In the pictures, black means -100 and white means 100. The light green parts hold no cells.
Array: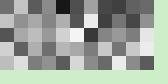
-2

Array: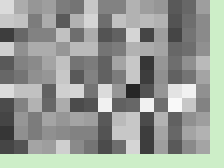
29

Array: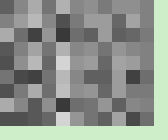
-31

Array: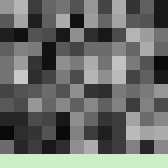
-53

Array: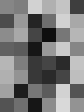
-83

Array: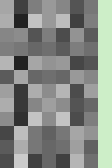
-50

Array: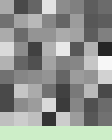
50

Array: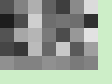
2

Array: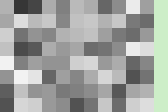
62
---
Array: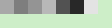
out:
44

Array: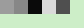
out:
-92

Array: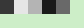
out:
41

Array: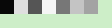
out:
92

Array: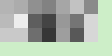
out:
-47

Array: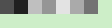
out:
17
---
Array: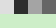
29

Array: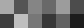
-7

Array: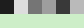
-8

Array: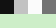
97

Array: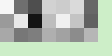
-1

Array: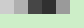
-45
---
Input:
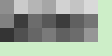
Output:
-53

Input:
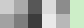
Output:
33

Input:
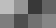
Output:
17

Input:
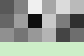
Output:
24

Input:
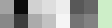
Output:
-91

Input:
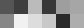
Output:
-51

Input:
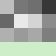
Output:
83

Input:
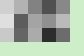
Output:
-27

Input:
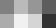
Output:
46
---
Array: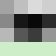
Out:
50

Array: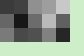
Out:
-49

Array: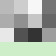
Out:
61

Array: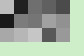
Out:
-75

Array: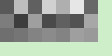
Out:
48

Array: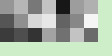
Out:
43
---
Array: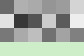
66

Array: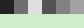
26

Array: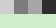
-64

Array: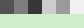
89

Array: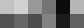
42

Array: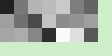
-22

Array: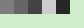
-70
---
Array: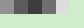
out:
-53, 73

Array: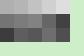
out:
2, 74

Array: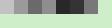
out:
11, 52

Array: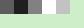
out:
1, 99

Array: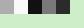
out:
-87, 95

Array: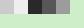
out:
-68, 87

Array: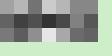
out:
-60, 80
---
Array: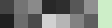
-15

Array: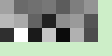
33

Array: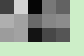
27

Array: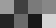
-16

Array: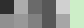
19

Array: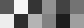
-65

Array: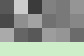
12

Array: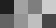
17
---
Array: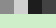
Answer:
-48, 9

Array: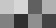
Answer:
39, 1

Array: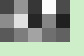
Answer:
-41, -30

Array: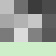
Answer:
-42, -4

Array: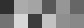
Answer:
-20, -10

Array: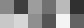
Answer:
-62, 57

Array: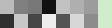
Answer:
22, -62

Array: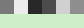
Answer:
11, -5

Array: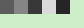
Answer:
-71, -28
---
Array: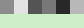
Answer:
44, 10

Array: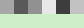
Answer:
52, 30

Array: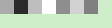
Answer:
0, 33

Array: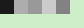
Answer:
2, -80

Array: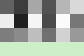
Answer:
70, -2

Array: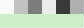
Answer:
37, 96

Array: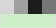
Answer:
-7, 69

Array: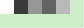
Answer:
45, 98

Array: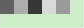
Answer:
21, -24

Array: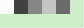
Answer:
-16, 97
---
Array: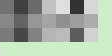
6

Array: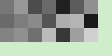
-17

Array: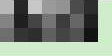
3

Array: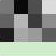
-23

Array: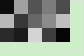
44

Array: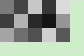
-52
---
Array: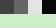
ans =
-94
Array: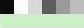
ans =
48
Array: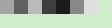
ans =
74
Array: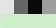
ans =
23
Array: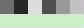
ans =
52
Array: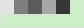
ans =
-57
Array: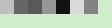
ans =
2
